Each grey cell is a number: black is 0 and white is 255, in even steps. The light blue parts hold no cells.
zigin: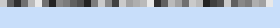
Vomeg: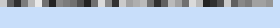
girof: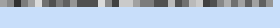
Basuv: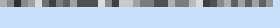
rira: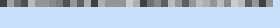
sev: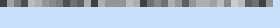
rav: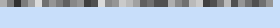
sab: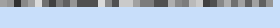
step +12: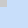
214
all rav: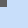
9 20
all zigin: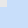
5 21 38
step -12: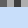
84	162	52	162
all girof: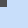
7 11 12 13 22 23 25 30
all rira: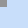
5 6 10 15 16 17 25 27 30 36 38

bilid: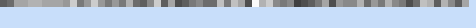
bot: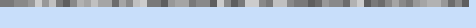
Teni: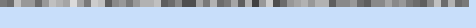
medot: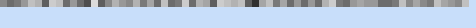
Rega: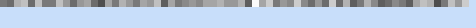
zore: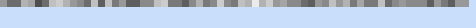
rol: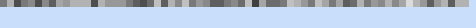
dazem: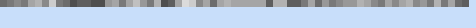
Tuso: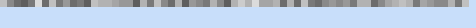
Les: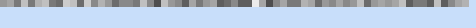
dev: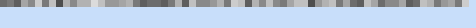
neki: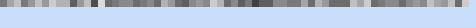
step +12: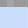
164	177	164	164
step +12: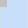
204
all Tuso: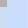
14 15 20 25 30 33 35 39 41 51 52 56 58 64
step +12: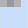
190	164	190
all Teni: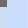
1 5 24 31 40 51 59 63 65
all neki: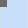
15 19 22 25 32 44 47 48 49 53 57 65
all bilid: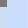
11 15 17 27 32 40 45 54 57

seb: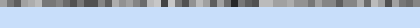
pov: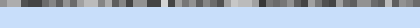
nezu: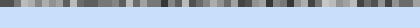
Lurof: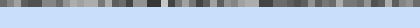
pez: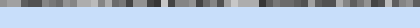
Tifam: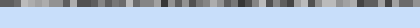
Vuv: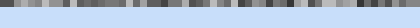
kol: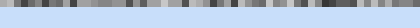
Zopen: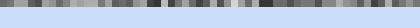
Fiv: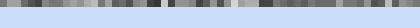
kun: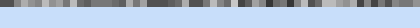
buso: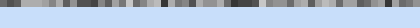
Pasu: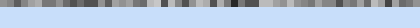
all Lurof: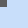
3 16 29 31 41 43 45 54 56
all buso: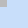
22 46
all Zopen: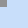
7 19 32 49 52 58
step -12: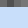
95	69	95	107
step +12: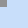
158
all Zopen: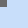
0 8 17 27 35 39 40 42

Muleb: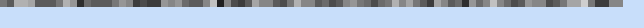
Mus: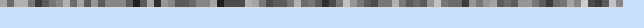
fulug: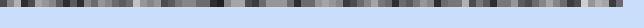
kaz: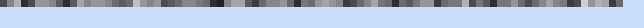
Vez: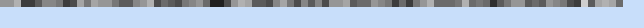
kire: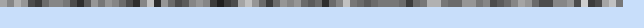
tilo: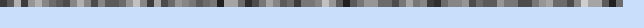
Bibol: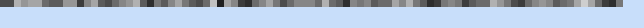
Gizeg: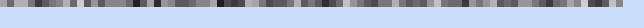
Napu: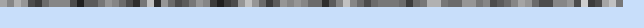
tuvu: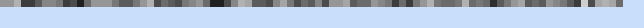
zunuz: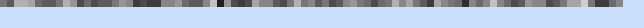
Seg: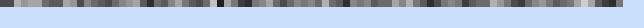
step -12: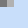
107	165
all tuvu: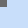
12 23 29 43 51 52 57 63 64 67 69 76 88
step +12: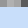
162	189	177	103

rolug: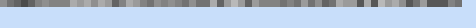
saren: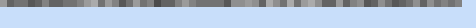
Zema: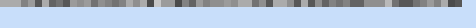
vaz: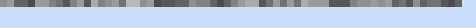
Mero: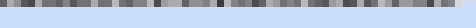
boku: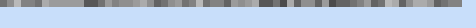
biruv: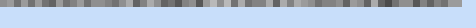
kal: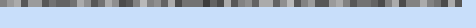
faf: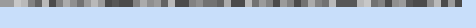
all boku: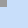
7 8 9 10 11 15 19 25 33 35 46 52 61
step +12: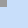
167
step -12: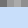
102	143	159	131
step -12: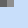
87	131
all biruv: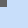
7 19 23 39 49 52 54 61

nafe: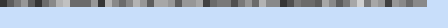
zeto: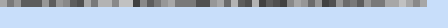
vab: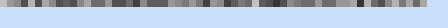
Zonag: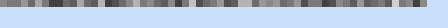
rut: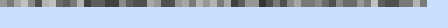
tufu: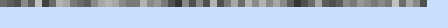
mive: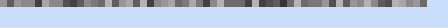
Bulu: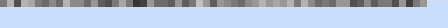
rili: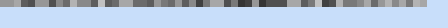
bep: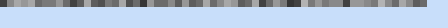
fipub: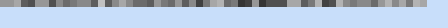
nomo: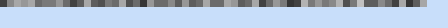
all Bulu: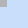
1 3 9 37 41 43
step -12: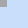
155
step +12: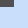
92	92
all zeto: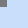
1 13 22 25 26 27 50 53 54
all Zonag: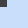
7 8 15 25 46 59
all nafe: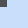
33 41

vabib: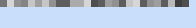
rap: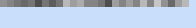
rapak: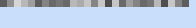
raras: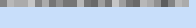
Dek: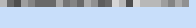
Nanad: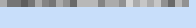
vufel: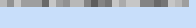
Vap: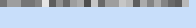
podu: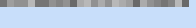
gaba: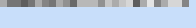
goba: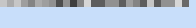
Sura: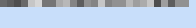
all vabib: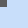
8 9 14 17 20 23
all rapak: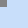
6 13 19 25
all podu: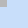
4 12 16 25
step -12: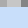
159	186	186	120
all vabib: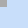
10 11
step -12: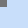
105
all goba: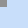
7 9 15 16 23 24

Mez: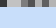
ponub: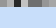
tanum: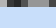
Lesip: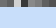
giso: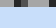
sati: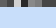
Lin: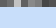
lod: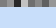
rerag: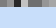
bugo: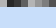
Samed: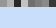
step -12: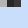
168	28	44
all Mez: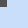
4
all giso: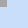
0 1 4 5 6
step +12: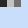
52	206	123

